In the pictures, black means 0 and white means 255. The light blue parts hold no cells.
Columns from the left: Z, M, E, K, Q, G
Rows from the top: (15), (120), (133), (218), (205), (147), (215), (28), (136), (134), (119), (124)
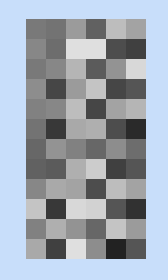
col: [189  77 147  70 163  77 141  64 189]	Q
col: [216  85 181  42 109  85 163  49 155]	G
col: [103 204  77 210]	K
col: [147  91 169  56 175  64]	M
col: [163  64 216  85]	G
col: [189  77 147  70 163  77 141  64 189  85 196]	Q

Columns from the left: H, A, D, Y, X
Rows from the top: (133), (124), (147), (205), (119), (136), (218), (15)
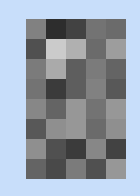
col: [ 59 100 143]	A
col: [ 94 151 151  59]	D
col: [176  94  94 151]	D
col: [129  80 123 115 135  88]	H
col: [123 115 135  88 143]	H
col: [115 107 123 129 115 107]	Y

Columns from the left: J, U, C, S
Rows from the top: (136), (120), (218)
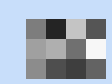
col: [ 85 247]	S
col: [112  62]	C
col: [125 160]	J
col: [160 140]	J
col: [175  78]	U

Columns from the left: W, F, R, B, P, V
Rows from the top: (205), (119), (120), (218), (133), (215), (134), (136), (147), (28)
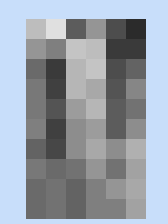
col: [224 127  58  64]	F
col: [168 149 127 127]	B
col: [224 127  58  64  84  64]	F
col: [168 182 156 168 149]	B
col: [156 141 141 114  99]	R
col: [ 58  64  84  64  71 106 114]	F

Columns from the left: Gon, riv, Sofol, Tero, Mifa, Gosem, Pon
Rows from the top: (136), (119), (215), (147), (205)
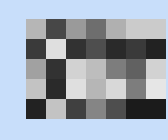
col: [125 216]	Mifa
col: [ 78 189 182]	Tero
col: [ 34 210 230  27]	Pon

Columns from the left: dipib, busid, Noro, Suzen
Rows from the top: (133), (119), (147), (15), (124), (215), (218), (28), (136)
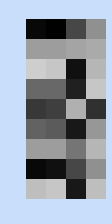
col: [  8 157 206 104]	dipib
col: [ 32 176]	Noro
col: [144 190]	Suzen
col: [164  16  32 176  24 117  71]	Noro

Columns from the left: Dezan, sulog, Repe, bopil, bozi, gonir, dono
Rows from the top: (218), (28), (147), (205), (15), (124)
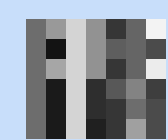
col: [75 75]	dono
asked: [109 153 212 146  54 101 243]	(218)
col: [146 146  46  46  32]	bopil
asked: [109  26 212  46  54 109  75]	(15)
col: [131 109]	gonir
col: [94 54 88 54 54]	bozi

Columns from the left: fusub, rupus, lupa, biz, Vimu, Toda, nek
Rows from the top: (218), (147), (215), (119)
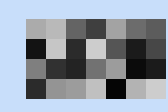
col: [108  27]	Toda
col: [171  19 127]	fusub

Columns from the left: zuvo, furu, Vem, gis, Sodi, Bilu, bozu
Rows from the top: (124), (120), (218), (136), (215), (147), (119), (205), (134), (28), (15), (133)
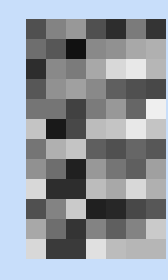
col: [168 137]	gis
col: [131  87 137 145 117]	furu
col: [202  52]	Vem
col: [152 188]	gis
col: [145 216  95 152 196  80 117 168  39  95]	Sodi

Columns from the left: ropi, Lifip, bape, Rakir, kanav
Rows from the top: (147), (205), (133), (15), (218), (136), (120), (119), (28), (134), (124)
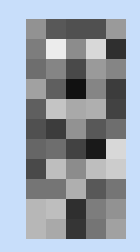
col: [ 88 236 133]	Lifip
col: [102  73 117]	ropi
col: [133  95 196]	Lifip
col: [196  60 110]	Lifip
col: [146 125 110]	ropi
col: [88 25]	Rakir

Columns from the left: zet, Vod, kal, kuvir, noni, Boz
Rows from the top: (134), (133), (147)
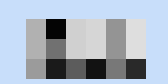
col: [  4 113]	Vod
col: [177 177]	zet
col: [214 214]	kuvir
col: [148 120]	noni
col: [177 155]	zet

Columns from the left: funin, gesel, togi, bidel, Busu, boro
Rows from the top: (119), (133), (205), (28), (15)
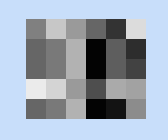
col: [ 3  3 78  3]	bidel
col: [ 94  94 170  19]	Busu
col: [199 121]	gesel
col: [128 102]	funin

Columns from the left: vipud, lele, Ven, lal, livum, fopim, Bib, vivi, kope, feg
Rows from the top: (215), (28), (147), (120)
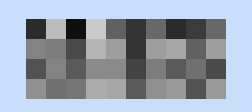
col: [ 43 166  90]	vivi
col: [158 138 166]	livum
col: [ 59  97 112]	kope

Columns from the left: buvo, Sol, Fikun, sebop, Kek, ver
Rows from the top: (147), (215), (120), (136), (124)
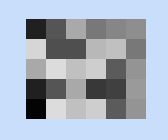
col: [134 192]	Kek
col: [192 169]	Fikun
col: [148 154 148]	ver
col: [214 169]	buvo
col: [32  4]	buvo
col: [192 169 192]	Fikun
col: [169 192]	Fikun

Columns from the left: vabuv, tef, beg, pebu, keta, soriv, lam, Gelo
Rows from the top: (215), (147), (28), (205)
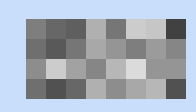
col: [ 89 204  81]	tef
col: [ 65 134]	Gelo
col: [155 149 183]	lam
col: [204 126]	soriv
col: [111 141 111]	vabuv

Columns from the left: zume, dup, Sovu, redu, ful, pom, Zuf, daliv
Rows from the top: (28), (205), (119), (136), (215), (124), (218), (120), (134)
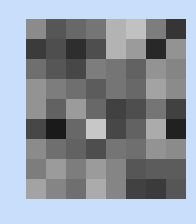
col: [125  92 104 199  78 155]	redu
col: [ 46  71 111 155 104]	Sovu
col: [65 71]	ful
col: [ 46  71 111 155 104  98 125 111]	Sovu

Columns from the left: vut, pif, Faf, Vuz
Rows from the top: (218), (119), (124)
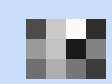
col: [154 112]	vut
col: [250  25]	Faf
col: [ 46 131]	Vuz
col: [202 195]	pif
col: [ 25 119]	Faf

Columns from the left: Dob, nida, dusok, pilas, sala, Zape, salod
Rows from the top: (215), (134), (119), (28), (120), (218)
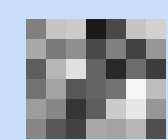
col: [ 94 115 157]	Dob
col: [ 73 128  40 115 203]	sala
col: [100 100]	pilas
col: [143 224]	dusok

